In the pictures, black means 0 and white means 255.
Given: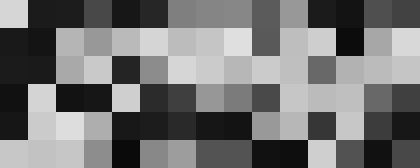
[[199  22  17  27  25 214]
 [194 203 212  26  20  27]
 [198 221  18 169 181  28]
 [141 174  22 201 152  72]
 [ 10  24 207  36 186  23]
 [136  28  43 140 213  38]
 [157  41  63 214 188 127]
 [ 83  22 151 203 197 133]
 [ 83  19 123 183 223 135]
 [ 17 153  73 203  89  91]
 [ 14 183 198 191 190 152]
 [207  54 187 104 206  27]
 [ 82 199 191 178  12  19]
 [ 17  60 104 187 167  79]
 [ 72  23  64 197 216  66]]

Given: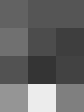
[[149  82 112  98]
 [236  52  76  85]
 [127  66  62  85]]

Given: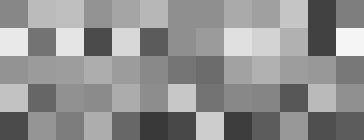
[[ 75 194 147 233 135]
 [149 102 155 115 187]
 [125 145 157 229 191]
 [173 139 173  75 147]
 [103 172 156 216 165]
 [ 57 141 137  91 183]
 [ 72 199 117 143 143]
 [205 115 108 155 143]
 [ 61 136 162 224 170]
 [ 92 133 177 211 160]
 [152  87 157 177 197]
 [ 79 186 152  65  65]
 [ 92 144 120 245 126]]

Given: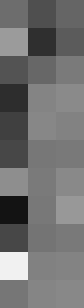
[[118 241  71  19 142  71  64  45  83 155 109]
 [133 129 116 120 122 119 135 132 103  47  79]
 [136 131 121 152 137 121 130 138 122  91 101]]

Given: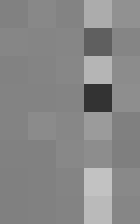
[[128 128 129 131 131 130 134 129]
 [129 129 129 139 131 132 133 136]
 [131 132 136 135 132 135 134 131]
 [186 194 141 155  51 181  95 172]
 [134 137 127 128 142 140 133 145]]

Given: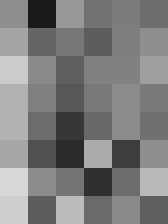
[[206 215 166 178 178 203 164 142]
 [ 92 139  80 108 127 137 100  26]
 [188 116  43  55  87  94 118 152]
 [106  48 171 104 121 128  93 114]
 [137 108  61 139 139 129 126 124]
 [ 94 185 143 112 121 159 143 110]]
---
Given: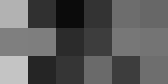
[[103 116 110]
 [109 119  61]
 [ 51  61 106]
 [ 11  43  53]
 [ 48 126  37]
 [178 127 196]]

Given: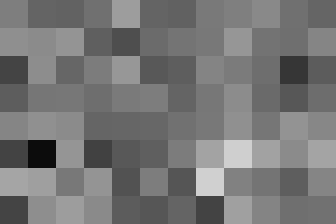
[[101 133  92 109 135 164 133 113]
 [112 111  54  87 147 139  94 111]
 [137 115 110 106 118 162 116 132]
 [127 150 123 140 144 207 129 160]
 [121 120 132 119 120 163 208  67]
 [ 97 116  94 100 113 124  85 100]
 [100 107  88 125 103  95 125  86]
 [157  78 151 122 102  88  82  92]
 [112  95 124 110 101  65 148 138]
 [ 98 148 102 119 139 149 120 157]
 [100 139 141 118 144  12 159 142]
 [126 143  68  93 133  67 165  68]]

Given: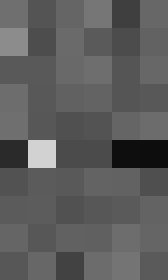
[[103  98 103  88 108  13  79  99 101  90]
 [ 63  76  85  85 101  14  98  90 109 116]
 [118  90 110  99  83  75  99  87  96 108]
 [101 106 105  97  80  75  89  81  97  66]
 [ 84  77  89  88  87 210  91  92  87 103]
 [111 140  89 109 111  42  82  91 101  87]]

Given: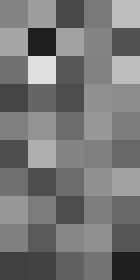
[[190  82 190 140 124 104 161 104  85  30]
 [121 132 131 144 152 128 145 126 144 116]
 [ 73 162  88  76 108 133 108  76 135  97]
 [158  30 223 101 147 174  78 123  89  66]
 [133 166 112  68 128  78 111 152 129  64]]

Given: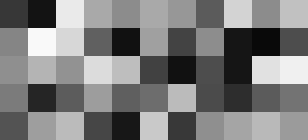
[[193  77 240 115 155]
 [140   9 225  91 185]
 [211  21  21  45 165]
 [ 91 141  77  75 143]
 [151  67  17 187  56]
 [169 160  65 109 201]
 [140  17 190  95  23]
 [169  96 220 157  70]
 [234 215 146  92 187]
 [ 19 249 180  37 158]
 [ 55 133 143 123  83]]

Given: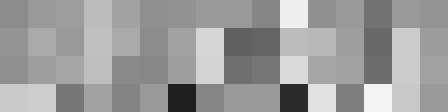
[[147 156 161 153]
 [153 203 204 200]
 [115 104 109 243]
 [153 158 162 126]
 [144 184 165 225]
 [238 188 217  43]
 [134 100 118 153]
 [153  96 111 153]
 [153 213 211 133]
 [146 162 158  31]
 [143 139 135 153]
 [162 169 138 131]
 [188 192 190 162]
 [157 153 165 119]
 [153 169 157 205]
 [139 148 143 201]]

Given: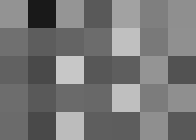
[[143 144  82 143  88]
 [127 121 148 124 143]
 [162 192  94 191  93]
 [ 89 108  87 104  94]
 [149 100 199 106 188]
 [ 25  93  73  89  73]
 [147 112  97 109 107]]

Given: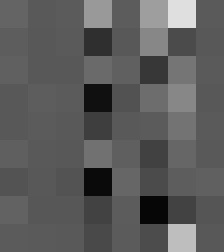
[[ 90  88  90  88  90  89  96  85  88]
 [223  75 117 135 115 102  93  66 190]
 [158 135  55 109  91  65  75   6  76]
 [ 92  88  96  82  89  95 102  92  91]
 [153  47 106  16  62 113  10  66  73]
 [ 91  90  88  91  89  88  83  87  89]
 [ 89  88  88  93  91  89  88  87  90]
 [100  93  96  88  88  95  83  98  91]]
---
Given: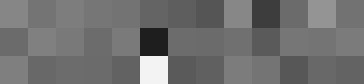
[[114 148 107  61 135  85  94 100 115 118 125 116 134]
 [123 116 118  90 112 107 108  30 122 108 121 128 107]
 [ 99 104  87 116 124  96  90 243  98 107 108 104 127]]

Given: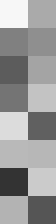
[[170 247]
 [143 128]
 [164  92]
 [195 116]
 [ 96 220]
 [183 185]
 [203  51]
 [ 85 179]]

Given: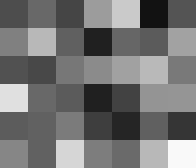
[[ 84  18 202 156  69 104  77]
 [162  91 102  32  96 184 128]
 [121 185 161 139 119  72  81]
 [149 148  66  32  91 104 224]
 [ 53  96  37  62 123  97  92]
 [249 184 106 125 214  97 134]]

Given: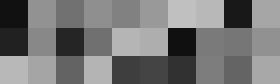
[[166  24 184 192 153 129 143 113 146  17]
 [145 118 122  16 174 181 112  37 136  33]
 [168 100 125  49  68  62 180  99 165 184]]

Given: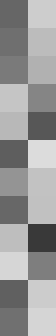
[[205 102]
 [188 111]
 [177 122]
 [133 197]
 [ 87 184]
 [220  94]
 [194 148]
 [193 103]
 [ 57 190]
 [126 214]
 [204  96]
 [213 112]]

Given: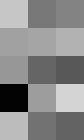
[[131 120 198]
 [178 165 161]
 [ 88 101 151]
 [212 157   3]
 [ 99 114 188]]
